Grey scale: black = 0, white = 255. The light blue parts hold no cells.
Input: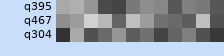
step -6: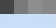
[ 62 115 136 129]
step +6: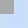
[175]
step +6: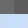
[112  99]
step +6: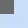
[112]
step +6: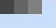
[ 74 106 134]
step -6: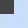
[62]

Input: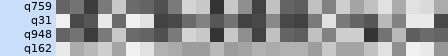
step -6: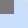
[116]
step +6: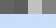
[106 100 199 136]
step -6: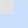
[219]

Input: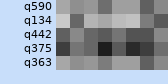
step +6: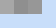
[173 149 157]
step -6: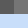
[ 84 111]
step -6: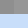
[137 145]
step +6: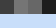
[ 68 123 109  35]

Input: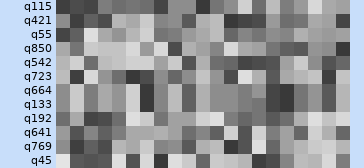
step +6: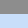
[147 147]
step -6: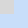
[210]
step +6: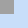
[167]
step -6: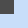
[70]

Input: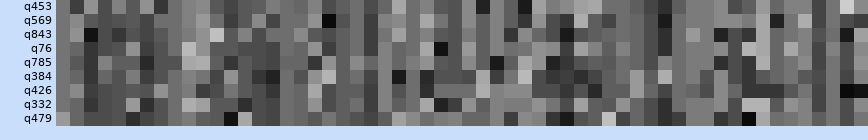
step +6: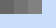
[108 122 135]
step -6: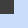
[56]
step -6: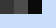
[48 70  4]
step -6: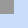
[147]
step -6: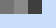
[110 131  56]
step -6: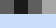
[ 88  20  88 161]
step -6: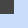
[63]

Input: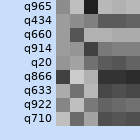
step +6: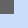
[105]
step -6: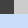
[ 59 198]
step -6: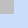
[185]

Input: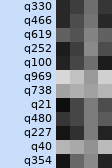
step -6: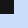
[14]
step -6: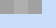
[155 169 155]
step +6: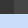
[60 76]
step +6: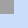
[167]
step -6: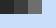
[ 34  56 104]
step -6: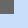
[97]
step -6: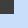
[56]

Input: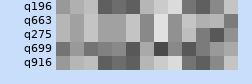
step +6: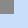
[143]
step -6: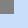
[123]
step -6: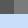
[ 82 117]
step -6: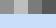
[139 184 117  82]
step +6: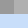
[159 182]
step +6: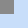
[143]
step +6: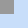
[159]

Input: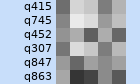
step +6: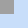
[166]
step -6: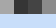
[161  47  62 133]
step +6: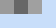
[160 109 166]
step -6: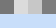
[112 213 193 119]

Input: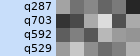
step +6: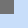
[120]
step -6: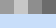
[149 193 136 102]
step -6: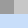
[149 193]

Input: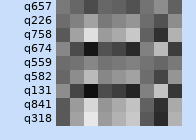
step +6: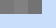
[127 135 121]
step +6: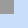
[161]
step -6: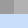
[149 172]
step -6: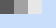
[ 83 156 225]
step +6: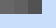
[109 103  88]

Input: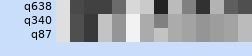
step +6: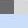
[113 222]
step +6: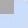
[177]
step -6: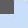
[88]
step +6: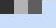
[ 55 185 100]
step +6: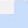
[248]
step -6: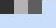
[ 43 173  88]

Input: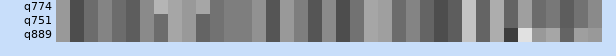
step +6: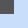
[91]
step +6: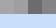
[172 165 114 138]
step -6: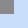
[132]
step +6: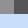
[151  91]
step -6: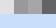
[219 147 160  94]

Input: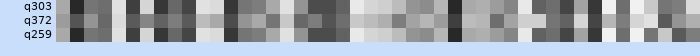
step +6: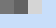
[123 104 219]
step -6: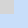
[207]
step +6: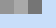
[154 175 123]
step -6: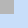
[176]
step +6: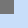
[123]
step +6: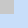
[206]
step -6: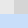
[227 207]

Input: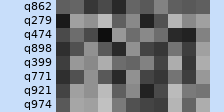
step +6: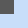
[95]
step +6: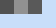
[ 87 151  95]
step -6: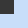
[49]
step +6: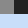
[143  40]
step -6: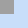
[154]

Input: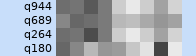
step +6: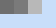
[116 128 190]
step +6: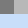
[128 190]

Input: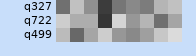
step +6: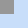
[157]
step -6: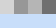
[206 145 175 106]
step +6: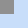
[150]
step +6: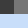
[ 66 124]
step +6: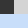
[ 59 218]
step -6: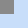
[131]
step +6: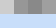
[211 157 143 165]

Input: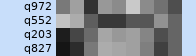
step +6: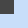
[76]
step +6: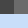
[ 76 113]
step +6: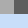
[178 100]
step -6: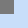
[115]
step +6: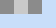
[145 207 145]
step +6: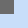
[113]

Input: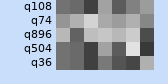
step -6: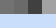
[108 100  58 156]
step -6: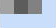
[156  86 123]
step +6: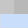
[204 190]
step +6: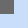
[112]
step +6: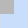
[190]

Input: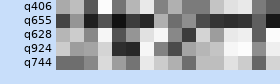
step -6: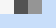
[240  77 143]
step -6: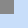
[130]
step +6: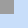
[163]
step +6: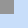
[155]
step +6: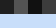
[37 89 23 66]
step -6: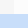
[240 246]
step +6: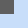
[101]

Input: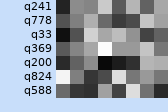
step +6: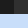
[34 54]
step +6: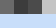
[112  66  81 202]
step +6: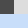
[ 81 227]
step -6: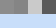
[134 127 196  84]

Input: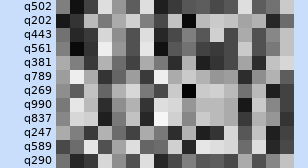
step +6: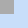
[177]
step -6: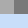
[165 115]

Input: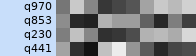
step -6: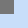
[112]
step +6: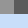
[155  97]
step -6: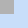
[172]
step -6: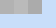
[172 180 165]

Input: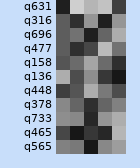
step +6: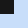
[29]
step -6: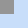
[143]
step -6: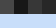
[65 17 49 33]
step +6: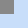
[142]

